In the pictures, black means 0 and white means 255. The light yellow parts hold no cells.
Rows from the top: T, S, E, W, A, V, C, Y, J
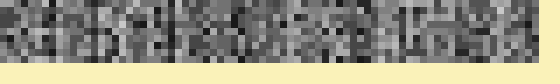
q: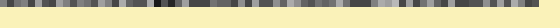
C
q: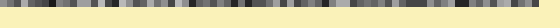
Y
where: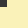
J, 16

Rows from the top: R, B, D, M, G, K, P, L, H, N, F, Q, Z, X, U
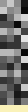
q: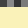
U
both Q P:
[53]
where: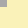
F, 1
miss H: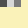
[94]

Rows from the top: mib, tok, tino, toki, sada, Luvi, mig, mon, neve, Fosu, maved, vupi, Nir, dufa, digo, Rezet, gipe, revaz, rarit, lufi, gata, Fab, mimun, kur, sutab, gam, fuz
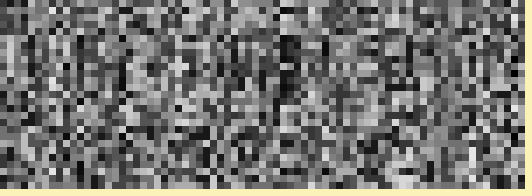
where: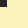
lufi, 36
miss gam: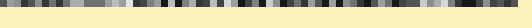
[97]

